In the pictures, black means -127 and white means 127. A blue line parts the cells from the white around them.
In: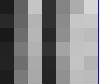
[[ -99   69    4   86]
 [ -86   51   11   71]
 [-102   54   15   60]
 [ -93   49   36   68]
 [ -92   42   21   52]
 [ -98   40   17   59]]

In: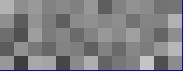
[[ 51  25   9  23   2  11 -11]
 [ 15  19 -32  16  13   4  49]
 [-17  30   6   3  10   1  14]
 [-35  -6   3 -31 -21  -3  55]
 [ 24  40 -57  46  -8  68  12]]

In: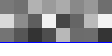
[[ -6  50  43  24]
 [ 89 -33 -57  58]
 [-11 -76  56 -18]]

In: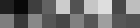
[[-95 -65  76  70 -55]
 [ -1   8 -57 -41 -40]]

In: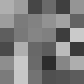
[[ 47 -57 -64]
 [ 29   2  34]
 [-33   5 -66]
 [-53 -23  59]
 [ 14 -21   6]
 [ -4 -12 -44]]

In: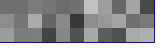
[[-16  -4 -20  64 -24 -55]
 [ 13  42   9  13  35  -6]
 [ 28  -2   7  40 -46  48]]
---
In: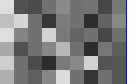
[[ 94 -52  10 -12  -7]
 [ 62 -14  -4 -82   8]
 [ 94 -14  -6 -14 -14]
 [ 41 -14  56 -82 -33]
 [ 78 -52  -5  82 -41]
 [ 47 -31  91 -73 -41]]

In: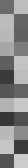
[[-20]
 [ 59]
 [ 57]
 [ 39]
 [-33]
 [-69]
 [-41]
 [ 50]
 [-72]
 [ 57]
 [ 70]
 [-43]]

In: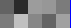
[[-28  28  -4]
 [ -4   7  33]]

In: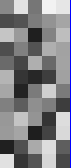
[[  8  -9 102]
 [-52  -3  37]
 [ 69 -96  62]
 [-49 -44  34]
 [-21  47  35]
 [ 52 -88  33]
 [ 38  -4  -5]
 [  0  15 -66]
 [ 24  20  93]
 [ 26 -97  89]
 [-95  42 -33]
 [ 97 -43 -56]]

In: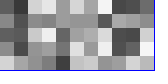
[[-33  83  28  37 -55 -19]
 [  8  12  28  21  41  13]
 [-32  74 -26  46 -50  81]
 [ 12  20 -11  26 -47 118]
 [ 84  17 -64  75  30  58]]

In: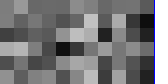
[[  -2  -23  -22    0  -13  -37]
 [  -1   -8  -45   65   43 -113]
 [ -63  -31   19   46   10  -94]
 [  44   -1 -111   -9   -8  -19]
 [ -49  -57   11   30   -7  -79]
 [  17    1  -46   59   33  -94]]

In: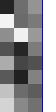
[[-91  20]
 [115  -5]
 [ 14  25]
 [-45  -3]
 [ 44 -46]
 [-38   2]
 [ 66 -34]
 [ 84 -14]]

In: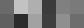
[[-21  47   0]
 [-31  34  15]]
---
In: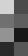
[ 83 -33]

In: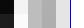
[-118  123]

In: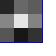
[-90 101 -77]

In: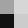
[35 76]

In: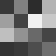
[-71 -60 -22 -16]

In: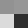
[ 18 -80]

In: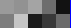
[26 69]

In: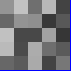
[ 20  19 -55 -17  -8]

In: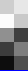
[78 73]
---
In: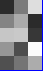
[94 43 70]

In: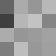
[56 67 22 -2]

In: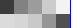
[115  21]

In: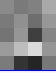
[ 41 -17  22  27]

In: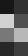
[-78  82]

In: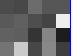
[-41 -59 -75  74]

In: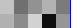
[  -4 -113]

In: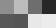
[-88 104]
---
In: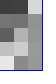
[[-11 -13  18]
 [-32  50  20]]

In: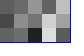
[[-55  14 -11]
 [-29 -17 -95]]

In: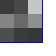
[[  4 -22  15]
 [-49 -68 -73]]

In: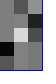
[[ -1   1 -95]
 [ -1  88 -51]]

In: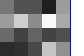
[[ 28  78  12]
 [-21 -61 -28]]

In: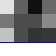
[[ -8 -51 -51]
 [ 66 -51 -76]]

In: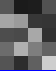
[[ 37  27 -72]
 [-50 -53  40]]

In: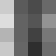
[[ 93 -28 -42]
 [ 52 -28 -62]]
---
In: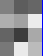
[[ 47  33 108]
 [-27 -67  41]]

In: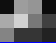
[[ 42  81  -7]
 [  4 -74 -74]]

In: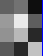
[[ 26 106 -33]
 [ 18  57 -87]]

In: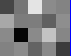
[[  40   -3   -2]
 [  10 -122   10]]

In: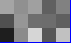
[[-47  22 -17]
 [-97  11  86]]

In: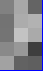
[[-12  44  50]
 [-11  67  42]]

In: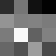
[[ 20   0   2]
 [ -4 121 -30]]

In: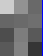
[[-25 -21 -16]
 [-50  -2 -38]]
